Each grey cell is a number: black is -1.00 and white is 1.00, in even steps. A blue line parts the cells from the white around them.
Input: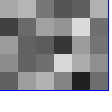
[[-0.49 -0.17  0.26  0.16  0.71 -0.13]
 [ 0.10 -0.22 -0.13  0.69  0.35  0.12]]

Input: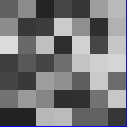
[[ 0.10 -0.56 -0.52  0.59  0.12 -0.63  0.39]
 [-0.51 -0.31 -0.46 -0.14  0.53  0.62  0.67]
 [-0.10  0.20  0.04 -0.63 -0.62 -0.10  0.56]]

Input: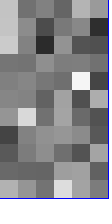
[[ 0.54  0.10 -0.40 -0.05  0.07 -0.64]
 [-0.08 -0.10  0.12 -0.02 -0.01 -0.11]
 [ 0.05  0.03 -0.23  0.27 -0.37  0.36]
 [-0.47  0.02  0.14  0.18  0.09 -0.31]
 [-0.18 -0.20 -0.21  0.24  0.26 -0.24]]

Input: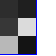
[[-0.57  0.72]]

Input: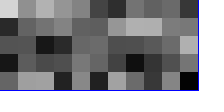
[[-0.68 -0.22 -0.10  0.03 -0.24 -0.26  0.18  0.38  0.37 -0.03 -0.06]
 [-0.83 -0.28 -0.42 -0.38 -0.06 -0.21 -0.48 -0.88 -0.59 -0.37 -0.08]]

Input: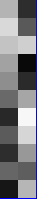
[[ 0.70 -0.30]
 [ 0.27 -0.93]
 [-0.18  0.30]
 [-0.29  0.68]
 [-0.20 -0.26]]

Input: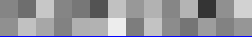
[[ 0.13  0.51  0.31  0.02  0.38  0.40  0.86 -0.02  0.53  0.10 -0.08  0.23
   0.02  0.18]]

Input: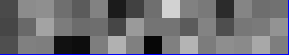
[[-0.45 -0.18  0.28 -0.03 -0.15 -0.14 -0.45  0.21 -0.09 -0.09 -0.29  0.03
  -0.39 -0.07 -0.04  0.15]]
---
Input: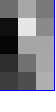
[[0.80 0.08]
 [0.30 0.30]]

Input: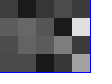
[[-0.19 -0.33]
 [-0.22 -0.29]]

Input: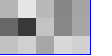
[[-0.56  0.53]
 [ 0.63  0.31]]

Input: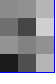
[[-0.46  0.62]
 [ 0.02  0.14]]

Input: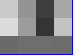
[[ 0.22 -0.59]
 [-0.14 -0.14]]

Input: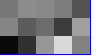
[[-0.28 -0.15]
 [-0.62  0.18]]

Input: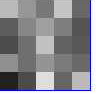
[[ 0.06  0.25]
 [-0.13  0.51]]
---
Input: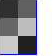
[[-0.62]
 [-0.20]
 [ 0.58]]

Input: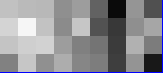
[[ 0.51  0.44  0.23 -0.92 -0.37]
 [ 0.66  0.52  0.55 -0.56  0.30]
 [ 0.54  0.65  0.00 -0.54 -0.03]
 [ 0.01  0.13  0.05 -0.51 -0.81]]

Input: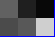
[[-0.24 -0.94]
 [-0.41  0.62]]

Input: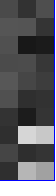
[[-0.42 -0.39]
 [-0.33 -0.59]
 [-0.37 -0.79]
 [-0.41 -0.57]
 [-0.32 -0.52]
 [-0.37 -0.61]
 [-0.60 -0.59]
 [-0.63  0.57]
 [-0.46 -0.59]
 [-0.63  0.26]]

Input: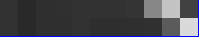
[[-0.61 -0.63 -0.61 -0.61  0.06 -0.49]
 [-0.61 -0.63 -0.61 -0.64 -0.62  0.71]]

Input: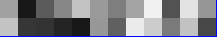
[[ 0.26 -0.29  0.53 -0.01  0.89  0.78]
 [ 0.53 -0.60 -0.81 -0.25  0.60  0.52]]

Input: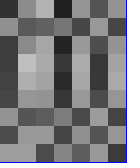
[[-0.61  0.40  0.17  0.16]
 [ 0.13 -0.24 -0.45 -0.45]
 [-0.52  0.30  0.20  0.16]
 [-0.52  0.33  0.34  0.28]
 [-0.48  0.28  0.30  0.33]
 [-0.45  0.15  0.19  0.18]
 [ 0.15 -0.27 -0.43 -0.47]
 [-0.40  0.20  0.13  0.18]
 [ 0.23 -0.41 -0.27 -0.54]]
